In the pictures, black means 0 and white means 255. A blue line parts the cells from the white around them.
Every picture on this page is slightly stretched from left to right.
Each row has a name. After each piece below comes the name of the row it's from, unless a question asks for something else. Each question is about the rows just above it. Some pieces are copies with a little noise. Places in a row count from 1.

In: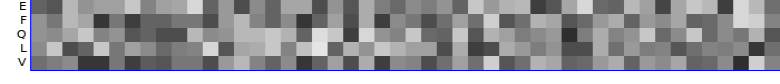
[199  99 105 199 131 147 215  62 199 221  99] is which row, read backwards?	Q
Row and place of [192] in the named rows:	L, 18
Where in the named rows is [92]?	V, 8
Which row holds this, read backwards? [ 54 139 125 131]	L
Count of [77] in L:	5
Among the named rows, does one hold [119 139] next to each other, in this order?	no
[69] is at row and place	E, 41

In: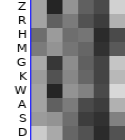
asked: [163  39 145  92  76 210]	Z
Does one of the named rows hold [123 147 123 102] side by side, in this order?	no
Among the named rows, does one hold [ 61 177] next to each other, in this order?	yes
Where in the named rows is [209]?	Z, 6

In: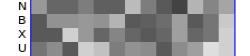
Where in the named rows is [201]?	B, 13
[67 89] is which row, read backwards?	N
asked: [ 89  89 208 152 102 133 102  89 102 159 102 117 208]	X
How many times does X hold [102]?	4
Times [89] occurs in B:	3
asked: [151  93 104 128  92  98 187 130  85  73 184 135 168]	N

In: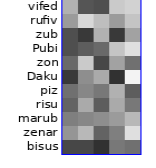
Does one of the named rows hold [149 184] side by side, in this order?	yes
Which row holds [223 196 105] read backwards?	Pubi
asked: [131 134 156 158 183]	marub
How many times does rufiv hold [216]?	1

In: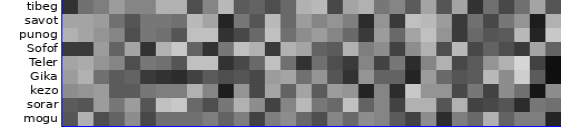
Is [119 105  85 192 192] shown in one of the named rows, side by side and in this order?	no
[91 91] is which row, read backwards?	kezo
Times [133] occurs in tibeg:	4
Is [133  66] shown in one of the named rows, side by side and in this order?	yes
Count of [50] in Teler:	2
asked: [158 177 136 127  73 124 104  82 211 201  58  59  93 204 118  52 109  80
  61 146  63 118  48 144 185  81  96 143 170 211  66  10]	Teler
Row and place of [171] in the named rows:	Teler, 2

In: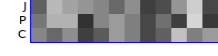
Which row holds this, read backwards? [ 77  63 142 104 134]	J
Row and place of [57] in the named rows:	P, 12
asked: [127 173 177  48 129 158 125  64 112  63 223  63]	P

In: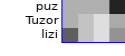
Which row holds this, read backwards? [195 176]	Tuzor
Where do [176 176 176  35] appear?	puz
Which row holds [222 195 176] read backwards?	Tuzor
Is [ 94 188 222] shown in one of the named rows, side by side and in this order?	no
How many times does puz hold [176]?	3

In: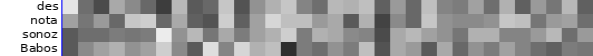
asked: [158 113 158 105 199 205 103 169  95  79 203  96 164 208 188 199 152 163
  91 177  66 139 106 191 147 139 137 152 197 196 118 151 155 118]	nota
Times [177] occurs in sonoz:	4
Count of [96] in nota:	2
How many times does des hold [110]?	3
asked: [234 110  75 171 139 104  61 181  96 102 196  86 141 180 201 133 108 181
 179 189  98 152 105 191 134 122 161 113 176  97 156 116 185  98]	des

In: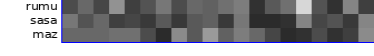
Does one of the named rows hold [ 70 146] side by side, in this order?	yes
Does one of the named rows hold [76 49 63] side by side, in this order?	yes
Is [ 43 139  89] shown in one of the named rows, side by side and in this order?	yes
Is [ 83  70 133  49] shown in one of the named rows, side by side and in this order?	no
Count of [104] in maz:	4

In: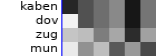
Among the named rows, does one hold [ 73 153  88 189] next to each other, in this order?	no
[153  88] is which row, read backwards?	mun
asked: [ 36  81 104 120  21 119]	kaben
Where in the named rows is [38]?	kaben, 1
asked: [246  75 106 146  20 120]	dov
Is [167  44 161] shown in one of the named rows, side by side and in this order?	yes
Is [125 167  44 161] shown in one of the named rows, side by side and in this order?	yes

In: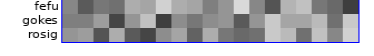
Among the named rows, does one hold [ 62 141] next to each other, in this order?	yes
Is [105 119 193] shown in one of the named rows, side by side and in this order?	no

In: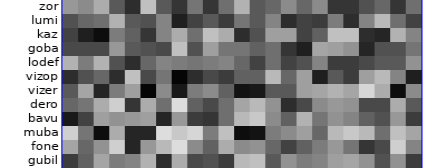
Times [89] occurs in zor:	3
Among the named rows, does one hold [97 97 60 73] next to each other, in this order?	no

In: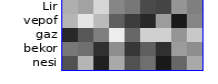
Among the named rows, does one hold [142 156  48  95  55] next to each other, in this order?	no
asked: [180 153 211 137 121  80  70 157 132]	Lir

